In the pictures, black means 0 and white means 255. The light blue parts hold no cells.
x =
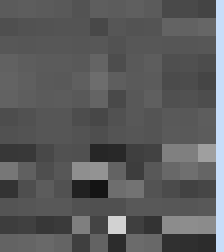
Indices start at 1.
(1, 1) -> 91
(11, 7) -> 110
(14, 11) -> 47
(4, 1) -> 97
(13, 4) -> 58
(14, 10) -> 48
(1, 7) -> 92
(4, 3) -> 91
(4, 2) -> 93
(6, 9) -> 95
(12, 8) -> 88
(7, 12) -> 93
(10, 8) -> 61
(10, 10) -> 104
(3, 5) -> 86
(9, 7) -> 40
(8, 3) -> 86
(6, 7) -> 73
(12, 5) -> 81
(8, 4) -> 86
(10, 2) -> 96
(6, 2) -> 94
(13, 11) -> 141
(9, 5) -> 80
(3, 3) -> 87
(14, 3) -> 105
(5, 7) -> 94
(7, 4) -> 86
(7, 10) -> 89
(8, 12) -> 92
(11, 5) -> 33
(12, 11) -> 86
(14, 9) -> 104
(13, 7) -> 210
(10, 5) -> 143
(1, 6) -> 94
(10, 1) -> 119

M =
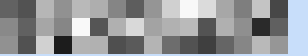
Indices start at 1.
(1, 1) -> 98
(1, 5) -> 185
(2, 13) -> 176
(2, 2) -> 97
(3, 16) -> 150
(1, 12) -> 219
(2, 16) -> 96
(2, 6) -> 85
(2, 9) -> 163
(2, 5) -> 249
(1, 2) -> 82
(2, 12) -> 83
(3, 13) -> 101
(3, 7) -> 79

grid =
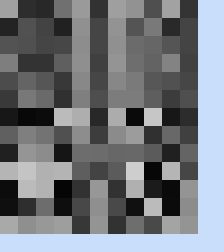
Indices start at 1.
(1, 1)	161
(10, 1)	181
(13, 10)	164
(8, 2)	127
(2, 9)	121
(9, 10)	32
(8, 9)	48
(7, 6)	40
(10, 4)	180
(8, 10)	104
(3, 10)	85
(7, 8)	10
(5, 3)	86
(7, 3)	11
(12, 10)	11
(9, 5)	109
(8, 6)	61
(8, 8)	156
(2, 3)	67
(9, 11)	100
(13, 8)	110
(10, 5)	94
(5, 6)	70
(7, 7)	172
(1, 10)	162
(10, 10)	181
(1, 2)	45
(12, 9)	187
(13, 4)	158
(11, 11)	148
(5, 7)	135
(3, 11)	68
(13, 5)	55

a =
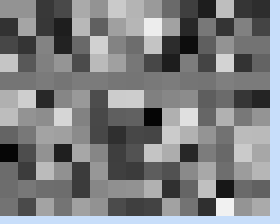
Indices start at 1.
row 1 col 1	147
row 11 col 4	109
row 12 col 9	67
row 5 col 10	124
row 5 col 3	123
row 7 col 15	148
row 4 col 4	149
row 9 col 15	167
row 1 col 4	73
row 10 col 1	108
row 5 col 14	123
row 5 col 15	123
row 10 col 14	156
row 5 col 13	127
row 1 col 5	170
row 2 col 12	120
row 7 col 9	5
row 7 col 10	176
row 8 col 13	114
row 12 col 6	146
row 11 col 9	177
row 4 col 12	68
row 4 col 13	211
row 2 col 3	55
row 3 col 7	131
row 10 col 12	168
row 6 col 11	140
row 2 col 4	30
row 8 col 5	139
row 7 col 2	147
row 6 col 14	54
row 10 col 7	63
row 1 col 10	106
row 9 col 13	104
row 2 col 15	68
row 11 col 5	59
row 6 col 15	36

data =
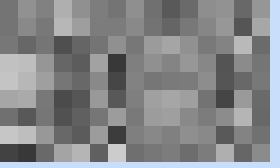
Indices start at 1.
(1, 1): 116
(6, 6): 153
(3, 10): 165
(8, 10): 128
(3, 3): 117
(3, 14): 185
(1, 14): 104
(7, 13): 140
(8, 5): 91
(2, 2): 137
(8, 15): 113
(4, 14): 139
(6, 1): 166
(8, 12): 137
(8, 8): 127
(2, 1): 116
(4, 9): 144
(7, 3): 118
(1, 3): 129
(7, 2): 88
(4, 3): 150
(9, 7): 204
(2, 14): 85
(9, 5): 181
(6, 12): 115
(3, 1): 119
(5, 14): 104
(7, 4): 81
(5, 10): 122
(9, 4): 164
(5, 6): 137
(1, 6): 125
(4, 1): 193
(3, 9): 155

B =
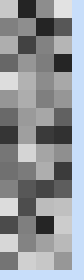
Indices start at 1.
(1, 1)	200
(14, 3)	161
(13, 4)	204
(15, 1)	116
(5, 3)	140
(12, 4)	192
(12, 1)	220
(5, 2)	178
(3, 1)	174
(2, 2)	142
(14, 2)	131
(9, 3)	165
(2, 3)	36
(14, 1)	215
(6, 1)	150
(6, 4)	150
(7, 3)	167
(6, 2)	173
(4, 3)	125
